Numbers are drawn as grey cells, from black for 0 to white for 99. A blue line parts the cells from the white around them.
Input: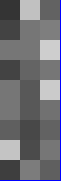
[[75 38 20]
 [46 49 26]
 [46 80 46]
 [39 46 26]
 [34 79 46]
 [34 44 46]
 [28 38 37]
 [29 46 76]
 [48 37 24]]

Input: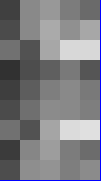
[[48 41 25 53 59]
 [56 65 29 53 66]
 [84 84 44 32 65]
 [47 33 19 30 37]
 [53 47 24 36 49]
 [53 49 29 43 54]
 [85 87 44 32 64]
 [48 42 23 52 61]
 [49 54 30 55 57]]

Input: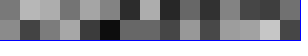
[[24 44 47 71 67 45 64 51 17 67 15 40 19 51 27]
 [77 27 54 26 48 65 23  5 40 40 27 59 28 61 63]]

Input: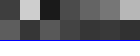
[[46 71 24 80 10 29 39]
 [22 19 36 21 34 26 21]]

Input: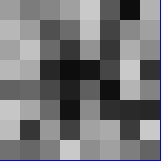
[[ 5 69 61 48 52 62 78 34]
 [53 62 71 61 31 42 74 26]
 [67 54 63 75 41 21 57 21]
 [78 19 71 66 15  5  8 27]
 [70 51 38 40 28 12 37  6]
 [16 15 77 65 41  7 54 18]
 [23 78 73 21 59 25 63 66]
 [49 39 44 40 49 78 55 62]]

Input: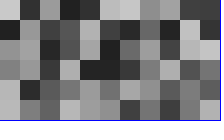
[[25 24 78 19 60 13 19 73 77 55 63]
 [75 20 13 59 25 33 69 25 16 40 14]
 [71 76 57 63 15 32 64 13 41 61 26]
 [32 45 50 59 22 68 14 14 22 48 68]
 [48 36 71 17 35 46 60 44 65 56 35]
 [47 69 72 49 38 71 61 56 25 45 24]]
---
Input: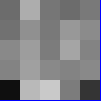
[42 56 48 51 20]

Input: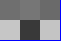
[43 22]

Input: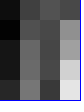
[ 5 31 27 81]

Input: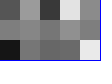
[33 52 40]

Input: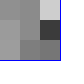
[56 54 46]

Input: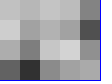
[75 63 77 63]

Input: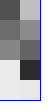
[31 54]
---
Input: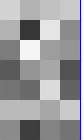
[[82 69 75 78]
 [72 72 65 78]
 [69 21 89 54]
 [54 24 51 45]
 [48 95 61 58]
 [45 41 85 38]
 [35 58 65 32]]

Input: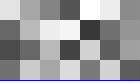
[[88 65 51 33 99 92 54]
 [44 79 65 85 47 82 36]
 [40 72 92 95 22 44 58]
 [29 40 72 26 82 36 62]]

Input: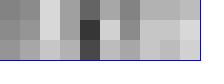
[[58 65 77 69 28 73 65 77 73 81]
 [54 58 84 62 21 81 54 77 77 84]
 [51 54 84 62 39 65 51 69 69 73]]

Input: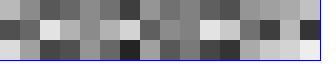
[[85 62 27 31 58 40 14 62 34 47 27 20 66 78 82 92]
 [72 54 34 40 54 44 24 58 44 50 37 31 58 62 66 75]
 [31 40 88 69 54 69 82 37 54 50 88 78 44 24 72 20]]

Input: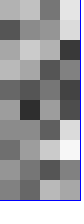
[[72 65 33 50]
 [69 75 46 89]
 [65 79 69 22]
 [61 18 61 30]
 [58 46 33 50]
 [54 54 37 85]
 [50 40 72 65]
 [43 61 79 96]
 [40 33 46 26]
 [33 54 58 85]]

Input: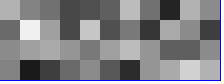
[[69 51 44 28 31 37 73 44 14 69 54]
 [54 62 66 58 47 62 73 58 37 37 54]
 [51 10 24 41 54 34 17 58 66 81 69]
 [41 93 62 28 77 31 47 21 66 54 24]]

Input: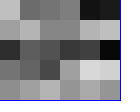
[[74 42 45 49  7 10]
 [62 70 52 52 70 74]
 [55 62 70 58 66 58]
 [45 39 28 62 84 81]
 [18 36 32 22 25  3]]

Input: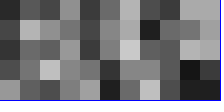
[[59 37 30 49 62 12 41 74 30 12 12]
 [30 45 74 52 45 20 52 52 34  8 23]
 [27 70 56 45 27 52 66 12 41 45 62]
 [20 41 37 59 23 49 78 37 34 70 66]
 [16 34 27 56 23 41 70 30 23 66 66]]
